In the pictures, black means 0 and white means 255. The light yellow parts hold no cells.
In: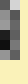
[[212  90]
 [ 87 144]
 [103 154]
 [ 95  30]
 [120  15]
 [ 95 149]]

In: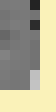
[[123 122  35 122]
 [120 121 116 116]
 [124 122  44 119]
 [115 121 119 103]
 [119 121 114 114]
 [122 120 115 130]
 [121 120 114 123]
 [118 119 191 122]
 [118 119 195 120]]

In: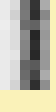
[[219 117  52 171 234]
 [208 121  47 136 234]
 [222 109  99 158 237]
 [220 139  38 152 234]
 [220 133  46 157 233]
 [228 130  40 152 234]
 [220 101  91 152 234]
 [220 107  69 171 234]
 [211 118  47 142 234]]

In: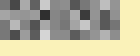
[[ 72 170  97 202 137 142  86 120 146 190 148 120]
 [152 149 156  47 134 123 172  59 148  88 145 165]
 [184 131  83 168 134 119 164 198 140  89 117 120]
 [ 77 156  92 213 140 139  92 128 148 178 141 120]]

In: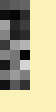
[[ 93 100  81]
 [  5  42  13]
 [ 40  61 162]
 [ 30  42 131]
 [156 180  56]
 [118   6 133]
 [115 212  22]
 [154 126 120]
 [ 87  48  17]]

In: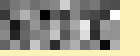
[[118 133 112 124 134 207 133 107 119  82  77  95]
 [129 177 139   3  90  55 134  82  73  52 252  56]
 [ 21  96 149 104 176 108 168 232  56 158 146 125]
 [ 36 103 127 137 196  85 147 219  44 148 146 137]
 [152  93 198 131  43 146 175 112 138  10 175  99]]

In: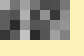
[[116 160 116  75  77 118 176]
 [ 83 177  65 146  55 142  94]
 [ 42 147  85  88 138 148  93]
 [ 91 195  42  85 159 129  54]]

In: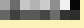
[[108 198 179 203 142 241   6 164]
 [ 64  89  88  70 108  51  45 101]]

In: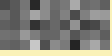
[[ 89 117  40 138 108 120 170 106 112  95  74]
 [ 88 124 165 140 103 129  75 128 157 154 110]
 [ 88 111  50  85 104  78 146  63  72 111  95]
 [110 152 125 102 102 130  85 109 119  94 113]
 [ 97 114 199  79 139 122  36 137 168 116 102]]
